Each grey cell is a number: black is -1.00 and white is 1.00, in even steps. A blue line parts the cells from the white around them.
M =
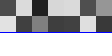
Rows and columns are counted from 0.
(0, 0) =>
-0.40
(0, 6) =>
0.18
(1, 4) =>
-0.49
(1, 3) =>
-0.51
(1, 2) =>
0.00

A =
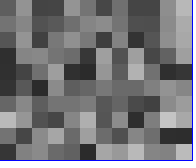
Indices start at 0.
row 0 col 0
-0.26
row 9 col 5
-0.66
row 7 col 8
-0.64
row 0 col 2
-0.47
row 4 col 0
-0.62
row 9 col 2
0.08
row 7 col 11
0.32
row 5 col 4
-0.26
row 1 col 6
0.10
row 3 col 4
-0.15
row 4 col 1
-0.47
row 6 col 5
-0.03
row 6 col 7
-0.21
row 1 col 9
-0.39
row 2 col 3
-0.06
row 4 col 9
-0.11
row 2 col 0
-0.33
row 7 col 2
-0.36
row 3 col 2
0.07
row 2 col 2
-0.49
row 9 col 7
0.20
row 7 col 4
0.05
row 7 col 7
0.10
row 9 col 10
0.02
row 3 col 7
-0.36
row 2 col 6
-0.51
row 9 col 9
0.04
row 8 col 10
-0.64
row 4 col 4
-0.62
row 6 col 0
-0.20
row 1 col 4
-0.13
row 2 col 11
0.32
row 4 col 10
-0.63
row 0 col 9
-0.46

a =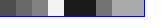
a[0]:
-0.39
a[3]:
0.91
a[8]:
0.34

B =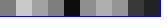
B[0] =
-0.02
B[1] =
0.58
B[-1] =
-0.73

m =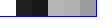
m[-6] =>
0.99
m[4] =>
0.38

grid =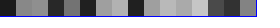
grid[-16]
-0.79
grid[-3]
-0.42
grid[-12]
-0.10
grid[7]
0.40

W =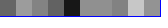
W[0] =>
-0.20
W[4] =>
-0.82
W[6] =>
0.13
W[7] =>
0.02

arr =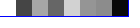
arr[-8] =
1.00
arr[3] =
-0.20
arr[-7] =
-0.46

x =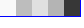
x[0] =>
0.95
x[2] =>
0.76
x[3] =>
0.41

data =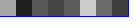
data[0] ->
0.30
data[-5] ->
-0.46
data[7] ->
-0.51
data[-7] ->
-0.75

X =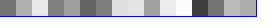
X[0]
-0.09
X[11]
0.98
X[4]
0.24
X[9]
0.26
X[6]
-0.01
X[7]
0.75
